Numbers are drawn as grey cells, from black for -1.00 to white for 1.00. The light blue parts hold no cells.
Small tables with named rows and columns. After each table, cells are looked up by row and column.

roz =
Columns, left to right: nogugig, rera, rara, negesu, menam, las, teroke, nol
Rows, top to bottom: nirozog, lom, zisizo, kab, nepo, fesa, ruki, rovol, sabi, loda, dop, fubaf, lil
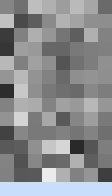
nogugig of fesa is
0.17
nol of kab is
0.00
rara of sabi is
-0.04
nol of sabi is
-0.05
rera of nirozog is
-0.12
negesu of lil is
0.84
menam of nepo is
-0.34
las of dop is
-0.68
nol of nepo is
0.13
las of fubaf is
0.39
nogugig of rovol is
0.02
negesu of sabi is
0.32
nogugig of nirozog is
0.04
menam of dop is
0.68
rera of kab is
0.24
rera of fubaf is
-0.36
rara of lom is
-0.26
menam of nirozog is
0.23
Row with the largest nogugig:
lom

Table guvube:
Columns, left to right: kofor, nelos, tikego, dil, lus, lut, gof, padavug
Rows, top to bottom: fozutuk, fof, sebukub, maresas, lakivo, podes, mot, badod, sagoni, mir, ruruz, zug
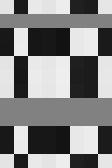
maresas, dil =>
-0.82
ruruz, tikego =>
-0.82
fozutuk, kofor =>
0.79
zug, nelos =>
-0.80
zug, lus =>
0.86
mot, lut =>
-0.76
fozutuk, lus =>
0.86
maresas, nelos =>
0.85
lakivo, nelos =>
-0.81

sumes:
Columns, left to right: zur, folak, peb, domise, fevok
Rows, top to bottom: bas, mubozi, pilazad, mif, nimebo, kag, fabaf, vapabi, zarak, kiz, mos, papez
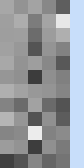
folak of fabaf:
0.27
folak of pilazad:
0.25
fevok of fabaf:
0.04
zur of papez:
-0.50
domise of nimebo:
0.07
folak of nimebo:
0.15
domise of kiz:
0.02
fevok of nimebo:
-0.31
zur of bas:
0.31
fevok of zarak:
-0.28
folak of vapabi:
-0.16
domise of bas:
0.07
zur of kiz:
0.04
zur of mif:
0.26
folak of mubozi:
0.36
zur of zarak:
0.42
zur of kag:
0.18

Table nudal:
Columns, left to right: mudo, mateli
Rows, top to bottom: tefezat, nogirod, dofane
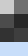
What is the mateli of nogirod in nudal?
-0.69
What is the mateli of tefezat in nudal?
-0.12
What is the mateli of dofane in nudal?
-0.51
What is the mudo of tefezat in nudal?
0.60
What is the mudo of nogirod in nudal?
-0.40
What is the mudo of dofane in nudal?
-0.61
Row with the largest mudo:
tefezat

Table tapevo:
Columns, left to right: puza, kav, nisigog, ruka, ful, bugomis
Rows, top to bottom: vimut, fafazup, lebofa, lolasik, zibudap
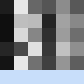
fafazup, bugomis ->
0.07
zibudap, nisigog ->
-0.11
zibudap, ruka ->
-0.50
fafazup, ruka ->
-0.72
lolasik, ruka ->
-0.56
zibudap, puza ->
-0.84
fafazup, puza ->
-0.88
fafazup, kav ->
0.49
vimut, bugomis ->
-0.31
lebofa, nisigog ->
0.05
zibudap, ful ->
0.17
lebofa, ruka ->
-0.63
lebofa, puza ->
-0.88

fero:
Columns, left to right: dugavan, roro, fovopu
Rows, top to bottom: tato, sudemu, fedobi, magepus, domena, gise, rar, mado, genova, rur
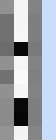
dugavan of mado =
0.10
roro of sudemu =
0.92
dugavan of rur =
0.16
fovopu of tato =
0.03
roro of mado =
-0.93
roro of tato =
0.92
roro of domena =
0.93
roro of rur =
0.91
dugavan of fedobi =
-0.11
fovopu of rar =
0.03
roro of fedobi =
0.93
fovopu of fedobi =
-0.01
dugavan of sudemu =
-0.11
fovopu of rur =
0.04
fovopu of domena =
0.03
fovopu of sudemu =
-0.01
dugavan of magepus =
-0.15
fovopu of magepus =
-0.05

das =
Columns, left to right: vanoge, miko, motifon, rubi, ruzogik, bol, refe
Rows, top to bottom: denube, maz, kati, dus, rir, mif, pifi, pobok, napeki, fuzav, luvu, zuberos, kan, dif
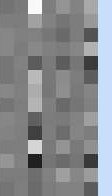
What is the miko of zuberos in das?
0.01
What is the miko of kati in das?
0.00
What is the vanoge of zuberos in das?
0.17
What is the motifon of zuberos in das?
-0.75
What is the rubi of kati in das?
-0.07
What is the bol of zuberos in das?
-0.08
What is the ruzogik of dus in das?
-0.03
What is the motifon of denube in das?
0.95
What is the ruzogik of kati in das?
-0.17
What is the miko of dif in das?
-0.01
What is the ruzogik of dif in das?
0.02
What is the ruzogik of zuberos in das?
-0.16

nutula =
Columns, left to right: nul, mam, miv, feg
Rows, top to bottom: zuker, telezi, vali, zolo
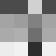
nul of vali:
0.33
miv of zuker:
0.64
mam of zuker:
-0.41
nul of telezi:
0.29
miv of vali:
-0.13
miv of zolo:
-0.65
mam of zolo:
0.89
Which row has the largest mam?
zolo

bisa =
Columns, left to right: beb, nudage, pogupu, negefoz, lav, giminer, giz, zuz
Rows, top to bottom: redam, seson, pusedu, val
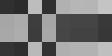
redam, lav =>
0.39
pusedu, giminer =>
-0.48
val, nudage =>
-0.63
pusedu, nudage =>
0.36
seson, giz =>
-0.46
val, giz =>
0.40

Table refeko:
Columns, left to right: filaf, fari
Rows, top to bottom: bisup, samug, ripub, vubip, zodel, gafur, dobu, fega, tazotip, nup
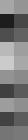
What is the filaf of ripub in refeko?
-0.39
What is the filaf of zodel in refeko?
0.59
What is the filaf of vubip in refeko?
0.45
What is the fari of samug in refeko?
-0.44
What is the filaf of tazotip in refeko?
-0.48
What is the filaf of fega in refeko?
0.23
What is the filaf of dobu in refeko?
-0.50
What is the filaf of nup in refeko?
-0.08
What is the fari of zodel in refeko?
0.32
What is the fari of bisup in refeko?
0.16
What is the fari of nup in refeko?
-0.05
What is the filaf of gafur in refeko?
0.15
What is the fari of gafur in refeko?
0.08
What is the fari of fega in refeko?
0.12
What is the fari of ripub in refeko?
-0.23
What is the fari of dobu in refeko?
-0.29
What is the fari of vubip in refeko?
0.24

